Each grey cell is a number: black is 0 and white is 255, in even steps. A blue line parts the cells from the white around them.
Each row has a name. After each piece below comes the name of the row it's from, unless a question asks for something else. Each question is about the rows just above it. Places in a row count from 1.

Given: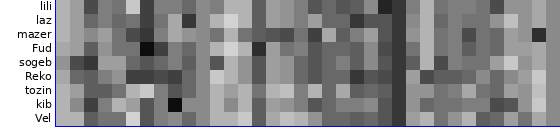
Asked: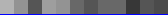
Reko
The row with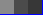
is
Fud
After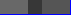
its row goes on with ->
[ 55 138 179 104 126 115 115 147 191 147 168 138]
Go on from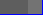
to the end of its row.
[179 200 126  85 104 138 179 158 179 115 179 191 126 179 104 168  94 104
  94  55 147 147 115 126 168 115 104 158 147 191 138]

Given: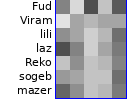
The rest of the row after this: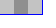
[183 131]
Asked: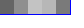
mazer
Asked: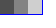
laz
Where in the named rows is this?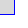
Fud, 2
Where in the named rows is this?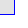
Viram, 1
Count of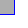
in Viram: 0

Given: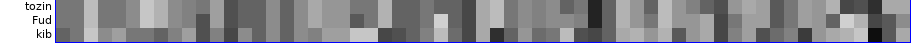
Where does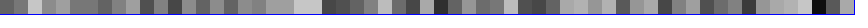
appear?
kib
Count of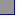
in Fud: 6
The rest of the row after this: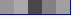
[ 80 108 129  59 150 169 178 198  14  89 169]
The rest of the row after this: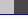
[ 80  99 129 188 108  71 169  47  99 150 108 119 188  80  71  99 169 178
 150 178  89 150 169  71 129 159  80 108 129  59 150 169 178 198  14  89
 169]
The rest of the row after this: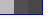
[ 99 169 178 150 178  89 150 169  71 129 159  80 108 129  59 150 169 178
 198  14  89 169]
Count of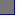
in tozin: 11

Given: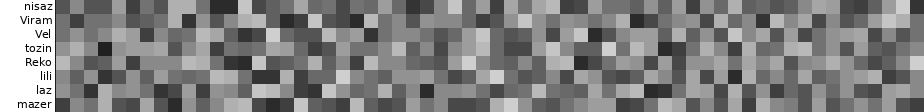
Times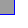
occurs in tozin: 8
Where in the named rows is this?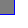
mazer, 53
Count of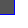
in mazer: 11
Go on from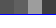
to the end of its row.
[137 137 137 185 176 114  52  43 197  84  96 114 176  96 137  63 185 137
 137 105  96  84 157 207 137 105  96 137  96 176 185  43  72 114 157 146
  72 157  72 146 146 166 114 166 137 166  84 137 146 176 146 105  72  96
 137 207]

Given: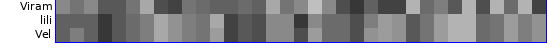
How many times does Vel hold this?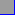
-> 5
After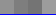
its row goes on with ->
[ 66  88  78 137 137  78 156 107 107  78 146 156 146  88 116 156 179 179
 107 116 156 126 146]

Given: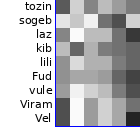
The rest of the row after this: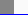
[188 188 113  56]
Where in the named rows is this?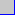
sogeb, 2
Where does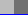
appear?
laz
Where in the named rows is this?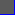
tozin, 1

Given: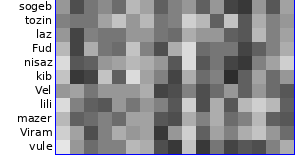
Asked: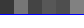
vule
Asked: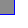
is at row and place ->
sogeb, 4
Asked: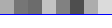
Fud
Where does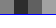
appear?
kib
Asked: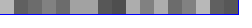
mazer

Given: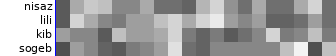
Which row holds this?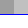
lili
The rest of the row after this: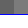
[ 90 111 135 212 123 135 192 123]
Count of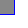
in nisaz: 2
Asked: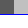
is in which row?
kib
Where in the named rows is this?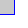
nisaz, 3
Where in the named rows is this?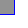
nisaz, 13
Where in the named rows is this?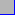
nisaz, 11

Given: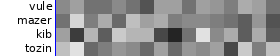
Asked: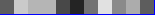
kib
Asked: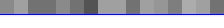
vule
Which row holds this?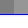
tozin
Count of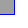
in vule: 5

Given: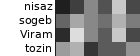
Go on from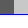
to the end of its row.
[72]
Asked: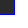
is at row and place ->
Viram, 1
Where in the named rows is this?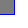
sogeb, 6
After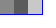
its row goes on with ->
[72]
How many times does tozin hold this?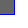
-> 0

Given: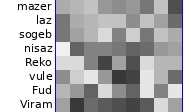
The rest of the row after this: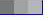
[218 130 206 119 194 172]
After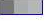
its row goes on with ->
[194 194 141 194 161 108]
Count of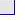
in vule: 2

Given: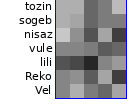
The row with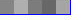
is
Vel
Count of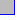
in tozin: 1
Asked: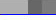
tozin
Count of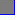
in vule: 1
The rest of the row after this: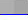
[103 124 124]

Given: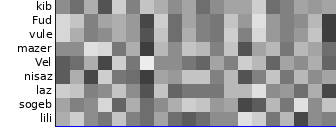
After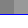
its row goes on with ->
[196  62]
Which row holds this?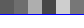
Vel
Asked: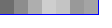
sogeb
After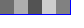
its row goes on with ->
[196 174 141 164 110 141 164 164 206 110 129 164 153 164]
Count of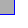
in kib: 2
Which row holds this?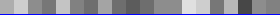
lili

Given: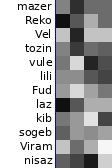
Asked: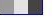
kib
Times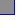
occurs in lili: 2
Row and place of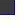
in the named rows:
tozin, 2
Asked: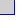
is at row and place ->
nisaz, 4
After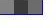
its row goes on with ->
[96]
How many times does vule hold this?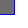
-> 0
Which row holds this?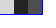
vule

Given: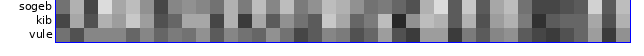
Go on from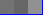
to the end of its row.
[114  70  91 134 123  81 102 157  81  59 157 157  59 123  91 134 145  91
  70  59  81 102 157  59 145]
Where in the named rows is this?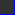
kib, 35

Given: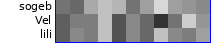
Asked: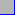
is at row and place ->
sogeb, 5
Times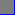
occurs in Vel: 2

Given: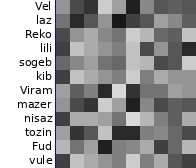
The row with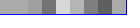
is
nisaz
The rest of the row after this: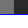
[ 86 148  23  64  86 159 136  95]

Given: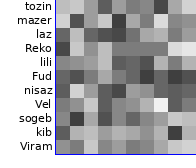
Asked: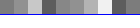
Vel
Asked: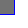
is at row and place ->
laz, 6
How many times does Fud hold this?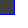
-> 2

